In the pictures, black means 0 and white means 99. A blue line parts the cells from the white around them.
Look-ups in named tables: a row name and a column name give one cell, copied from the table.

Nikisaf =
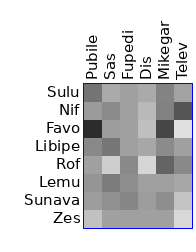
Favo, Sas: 61
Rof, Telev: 53
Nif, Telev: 33
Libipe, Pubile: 53
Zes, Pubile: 75
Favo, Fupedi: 62
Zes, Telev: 84
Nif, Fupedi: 62
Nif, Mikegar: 50
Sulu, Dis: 66
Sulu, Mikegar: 51
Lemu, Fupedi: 55
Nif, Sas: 54
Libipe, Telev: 62
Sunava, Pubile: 61
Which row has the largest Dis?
Rof

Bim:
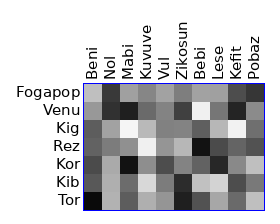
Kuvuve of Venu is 41
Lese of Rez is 29
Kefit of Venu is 14
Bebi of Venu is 93
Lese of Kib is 82
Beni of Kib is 34
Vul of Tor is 58
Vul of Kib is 48
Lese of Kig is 71
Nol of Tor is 69
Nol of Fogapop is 22
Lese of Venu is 46
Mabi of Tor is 36
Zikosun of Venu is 25
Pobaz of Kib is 47
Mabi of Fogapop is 62
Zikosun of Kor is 51

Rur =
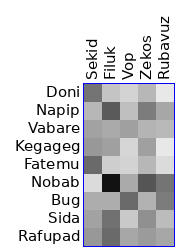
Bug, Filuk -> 67
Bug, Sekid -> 67
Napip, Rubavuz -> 65
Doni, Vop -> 82
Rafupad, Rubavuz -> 65
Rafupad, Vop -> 65
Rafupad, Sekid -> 59
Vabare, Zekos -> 70

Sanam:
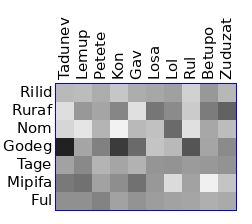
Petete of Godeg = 50
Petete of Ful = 51
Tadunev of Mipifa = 47
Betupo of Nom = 65
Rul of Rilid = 81
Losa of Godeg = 76
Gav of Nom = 72
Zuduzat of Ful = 66
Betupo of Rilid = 59

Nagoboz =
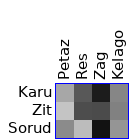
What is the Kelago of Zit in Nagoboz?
50
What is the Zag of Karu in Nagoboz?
11
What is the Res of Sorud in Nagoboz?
73
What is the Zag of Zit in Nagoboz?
29
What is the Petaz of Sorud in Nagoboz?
54
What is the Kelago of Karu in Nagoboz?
52
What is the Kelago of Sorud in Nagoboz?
58
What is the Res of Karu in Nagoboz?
34
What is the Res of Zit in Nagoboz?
30
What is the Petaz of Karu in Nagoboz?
65
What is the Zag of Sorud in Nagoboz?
7
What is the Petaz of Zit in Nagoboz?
76

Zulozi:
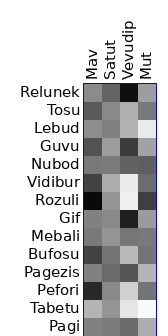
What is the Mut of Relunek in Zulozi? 61
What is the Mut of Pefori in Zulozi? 45
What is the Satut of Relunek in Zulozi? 39
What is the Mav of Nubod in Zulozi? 47
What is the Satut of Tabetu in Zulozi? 58
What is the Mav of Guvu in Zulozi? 32
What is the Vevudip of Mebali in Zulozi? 46
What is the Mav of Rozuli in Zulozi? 4
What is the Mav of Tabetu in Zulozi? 70
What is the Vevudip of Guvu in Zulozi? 23
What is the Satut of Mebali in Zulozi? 58
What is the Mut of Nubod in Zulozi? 37
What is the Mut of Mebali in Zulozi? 47
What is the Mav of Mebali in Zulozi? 47
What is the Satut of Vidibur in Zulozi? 67
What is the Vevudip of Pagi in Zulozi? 41
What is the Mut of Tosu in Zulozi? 47
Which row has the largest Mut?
Tabetu

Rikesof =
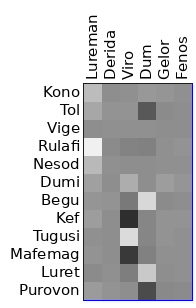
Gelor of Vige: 55
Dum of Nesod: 55
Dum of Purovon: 29
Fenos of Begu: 55
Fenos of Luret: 56
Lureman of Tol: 65
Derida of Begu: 57
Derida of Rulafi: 54
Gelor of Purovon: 53
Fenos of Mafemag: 56
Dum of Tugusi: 52
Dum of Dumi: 55
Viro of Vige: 56
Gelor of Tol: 54
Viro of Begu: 47
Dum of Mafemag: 50
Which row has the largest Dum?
Begu

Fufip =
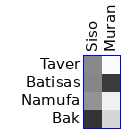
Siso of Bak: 20
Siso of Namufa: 57
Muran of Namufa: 93
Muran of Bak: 83
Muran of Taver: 98
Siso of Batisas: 52

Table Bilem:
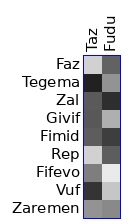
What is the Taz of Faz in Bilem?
81
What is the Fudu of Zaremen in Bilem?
53
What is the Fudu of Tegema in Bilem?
57
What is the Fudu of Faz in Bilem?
38
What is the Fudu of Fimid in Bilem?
24
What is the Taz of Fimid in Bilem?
36
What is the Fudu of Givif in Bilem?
68
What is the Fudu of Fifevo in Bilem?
91
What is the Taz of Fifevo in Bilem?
49
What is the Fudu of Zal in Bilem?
18
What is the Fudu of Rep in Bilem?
36
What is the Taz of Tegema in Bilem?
13
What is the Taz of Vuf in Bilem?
20
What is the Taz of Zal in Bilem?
35
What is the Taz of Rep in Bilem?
81
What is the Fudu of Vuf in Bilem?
77
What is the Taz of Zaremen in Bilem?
57
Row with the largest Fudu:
Fifevo

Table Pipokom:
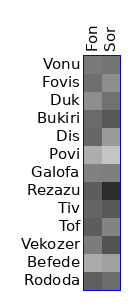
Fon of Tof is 36
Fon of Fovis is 43
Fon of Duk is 55
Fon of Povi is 67
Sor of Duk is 44
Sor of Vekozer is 32
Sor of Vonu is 45
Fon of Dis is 40
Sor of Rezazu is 17
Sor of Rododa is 42
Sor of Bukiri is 34
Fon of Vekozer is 48
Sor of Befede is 62
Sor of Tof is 51
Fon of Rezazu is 36
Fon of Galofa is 50
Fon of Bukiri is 41
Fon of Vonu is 47
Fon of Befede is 66

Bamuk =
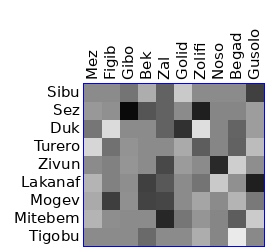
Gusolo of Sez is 61
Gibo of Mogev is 56
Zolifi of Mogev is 64
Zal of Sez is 38
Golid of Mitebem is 46
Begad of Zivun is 80
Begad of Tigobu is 91
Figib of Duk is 85
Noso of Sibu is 54
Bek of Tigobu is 41
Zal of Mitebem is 15
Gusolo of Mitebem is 79
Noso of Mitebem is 52
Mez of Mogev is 66
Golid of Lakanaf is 54

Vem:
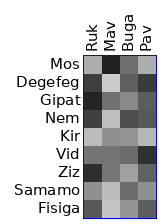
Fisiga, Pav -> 36
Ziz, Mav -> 46
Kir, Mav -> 56
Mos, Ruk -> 67
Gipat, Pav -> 36
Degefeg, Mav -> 79
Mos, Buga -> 43
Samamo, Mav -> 73
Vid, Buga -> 42
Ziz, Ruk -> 18
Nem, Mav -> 74
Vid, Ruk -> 45
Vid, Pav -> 19
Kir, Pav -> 71
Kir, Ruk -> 73
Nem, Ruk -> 25
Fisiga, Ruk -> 34
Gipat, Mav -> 44
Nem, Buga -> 30

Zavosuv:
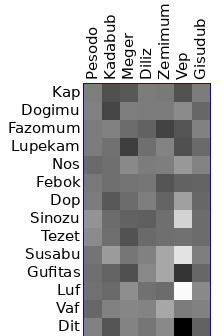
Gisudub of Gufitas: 40
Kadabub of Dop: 34
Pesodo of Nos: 41
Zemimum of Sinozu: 43
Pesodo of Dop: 48
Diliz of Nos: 48
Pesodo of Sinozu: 57
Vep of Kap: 32
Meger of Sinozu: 38
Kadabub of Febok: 43
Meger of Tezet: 32
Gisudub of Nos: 51
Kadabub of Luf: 41
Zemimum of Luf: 42
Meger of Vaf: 52
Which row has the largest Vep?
Luf

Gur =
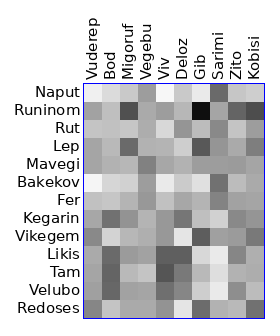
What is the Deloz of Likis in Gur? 37
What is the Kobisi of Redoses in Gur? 44
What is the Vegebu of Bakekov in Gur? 61
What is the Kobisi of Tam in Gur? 67
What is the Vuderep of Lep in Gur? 64
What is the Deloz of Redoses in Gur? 89
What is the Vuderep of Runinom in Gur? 63
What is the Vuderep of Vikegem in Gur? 53
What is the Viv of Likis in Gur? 37
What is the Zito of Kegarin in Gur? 53
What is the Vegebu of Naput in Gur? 61
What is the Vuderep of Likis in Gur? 66
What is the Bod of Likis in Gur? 41
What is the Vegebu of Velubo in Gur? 64
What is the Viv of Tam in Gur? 33
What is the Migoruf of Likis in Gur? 60
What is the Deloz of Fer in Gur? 65
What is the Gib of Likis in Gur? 84
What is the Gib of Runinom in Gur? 6
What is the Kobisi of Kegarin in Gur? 58

